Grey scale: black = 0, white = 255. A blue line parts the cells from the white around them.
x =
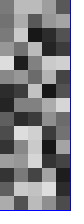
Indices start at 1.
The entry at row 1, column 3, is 187
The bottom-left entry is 172
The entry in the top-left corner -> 122
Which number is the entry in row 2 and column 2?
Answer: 172
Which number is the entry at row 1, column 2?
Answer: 187
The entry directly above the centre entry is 194
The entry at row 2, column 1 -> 114
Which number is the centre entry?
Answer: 129
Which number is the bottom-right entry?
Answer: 76
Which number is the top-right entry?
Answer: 88
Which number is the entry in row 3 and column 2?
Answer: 202
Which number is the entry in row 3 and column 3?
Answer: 23

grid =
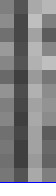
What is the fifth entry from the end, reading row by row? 99
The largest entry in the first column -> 154
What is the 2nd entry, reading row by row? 84
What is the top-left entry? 127
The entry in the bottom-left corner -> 119
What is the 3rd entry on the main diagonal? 162
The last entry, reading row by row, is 127
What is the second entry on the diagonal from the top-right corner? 191
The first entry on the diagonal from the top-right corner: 183
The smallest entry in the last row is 84

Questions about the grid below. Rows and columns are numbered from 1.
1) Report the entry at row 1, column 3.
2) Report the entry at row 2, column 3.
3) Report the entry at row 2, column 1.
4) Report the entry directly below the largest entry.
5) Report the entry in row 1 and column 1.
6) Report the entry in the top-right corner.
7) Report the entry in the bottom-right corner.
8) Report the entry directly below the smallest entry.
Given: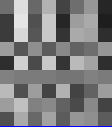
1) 104
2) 80
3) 59
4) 216
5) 110
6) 38
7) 92
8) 46

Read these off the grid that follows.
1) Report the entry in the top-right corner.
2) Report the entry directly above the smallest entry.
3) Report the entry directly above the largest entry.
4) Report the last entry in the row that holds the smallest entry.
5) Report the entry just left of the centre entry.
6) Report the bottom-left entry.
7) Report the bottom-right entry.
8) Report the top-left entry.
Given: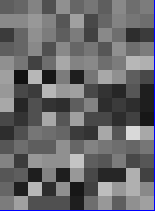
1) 124
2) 118
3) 65
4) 72
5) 45
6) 124
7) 160
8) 94

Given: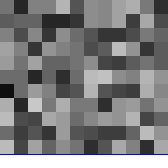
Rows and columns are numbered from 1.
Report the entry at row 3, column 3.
135
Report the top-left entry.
115
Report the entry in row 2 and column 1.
92
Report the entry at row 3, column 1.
129
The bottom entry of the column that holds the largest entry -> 162
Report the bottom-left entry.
187
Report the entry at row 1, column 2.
38
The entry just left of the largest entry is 38
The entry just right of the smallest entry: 108
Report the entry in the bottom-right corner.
168
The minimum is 15
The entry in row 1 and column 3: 129
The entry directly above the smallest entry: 108
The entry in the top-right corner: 46
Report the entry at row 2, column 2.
100
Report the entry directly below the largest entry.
69
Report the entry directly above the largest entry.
155
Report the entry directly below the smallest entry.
174
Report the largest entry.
200
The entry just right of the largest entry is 121
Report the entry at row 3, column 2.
76
